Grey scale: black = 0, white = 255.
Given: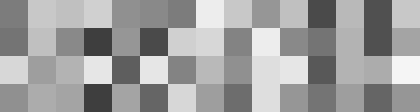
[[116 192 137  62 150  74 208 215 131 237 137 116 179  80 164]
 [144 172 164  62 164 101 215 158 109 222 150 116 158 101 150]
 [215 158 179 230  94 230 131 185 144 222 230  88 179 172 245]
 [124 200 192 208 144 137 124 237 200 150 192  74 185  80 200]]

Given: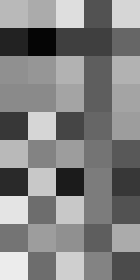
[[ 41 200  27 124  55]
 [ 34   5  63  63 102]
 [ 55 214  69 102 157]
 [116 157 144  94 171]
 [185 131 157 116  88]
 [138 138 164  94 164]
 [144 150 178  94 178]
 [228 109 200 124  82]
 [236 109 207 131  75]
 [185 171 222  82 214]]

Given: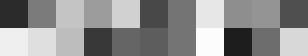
[[239 223 189  56 101  93 116 252  29 109 216]
 [ 43 123 196 156 209  72 116 231 142 148  79]]

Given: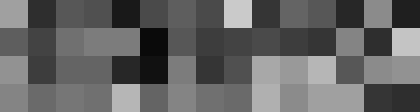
[[160  46  87  80  25  74  94  74 202  53 100  87  39 139  31]
 [146  61 100 100  39  17 124  53  80 168 153 182  87 139 146]
 [ 94  67 112 124 124  10  87  61  67  74  61  53 132  46 196]
 [132 106 118 112 182 100 132 112 106 176 139 160 160  53  46]]

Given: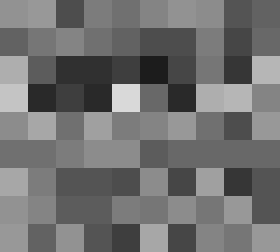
[[174  92  48  48  62  28  70 118  54 182]
 [196  41  62  41 217 104  41 174 182 132]
 [146 152  77 124 112 132 146 140  84  98]
 [167 124  84  84  77 140  70 160  54  84]
 [146 132  92  92 124 118 140 118 152  84]
 [140 167 112 160 124 132 152 112  77 152]
 [112 112 124 140 140  92 104 104 104 104]
 [ 98 118 132 112  98  77  77 124  70 104]
 [152  98 146  84  62 167  70 132 118 152]]

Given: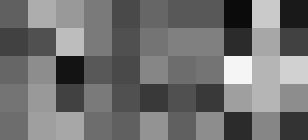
[[102 141  19  88  73 134 109 116 245 181 209]
 [116 153  65 122  80  57  80  57 159 181 141]
 [ 96 173 153 122  73 102  88  88  11 202  25]
 [109 159 167 109  96 147  96 141  43 134  51]
 [ 65  80 189 122  80 116 128 128  43 167  65]]

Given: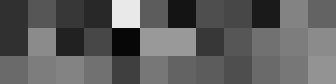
[[ 48 139  33  71   7 153 153  55  86 113 125 139]
 [ 48  86  55  40 233  92  20  78  71  26 131  99]
 [106 125 131 113  63 119  99  92  78 106 119 147]]

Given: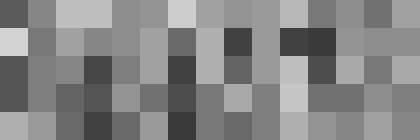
[[ 84 126  99  84 147 113  77 120 169 126 197 113 113 141 126]
 [175 154 105  65 105 154  58 120 105 126 175 147 134 161 134]
 [ 84 126 134  71 126 161  65 175  99 154 190  77 169 120 169]
 [211 120 161 134 141 161 105 175  65 154  65  58 147 141 141]
 [ 91 134 190 190 141 147 205 161 147 154 183 120 141 113 161]]
